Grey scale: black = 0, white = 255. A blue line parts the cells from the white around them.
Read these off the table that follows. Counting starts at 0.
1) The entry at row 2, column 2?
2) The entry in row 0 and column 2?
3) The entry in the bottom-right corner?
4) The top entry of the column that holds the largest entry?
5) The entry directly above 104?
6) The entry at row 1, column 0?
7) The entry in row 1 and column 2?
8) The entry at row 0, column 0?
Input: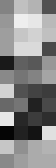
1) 210
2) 179
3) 171
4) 192
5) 210
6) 151
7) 231
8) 131

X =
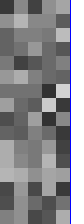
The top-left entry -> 57
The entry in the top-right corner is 165
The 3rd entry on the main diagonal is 128
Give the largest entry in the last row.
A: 173
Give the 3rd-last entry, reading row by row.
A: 72
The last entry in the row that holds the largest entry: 210
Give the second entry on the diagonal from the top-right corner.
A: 136
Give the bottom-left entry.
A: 128
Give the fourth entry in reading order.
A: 144
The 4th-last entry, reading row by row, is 144
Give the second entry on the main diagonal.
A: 181
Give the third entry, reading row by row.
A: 65
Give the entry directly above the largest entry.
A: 99
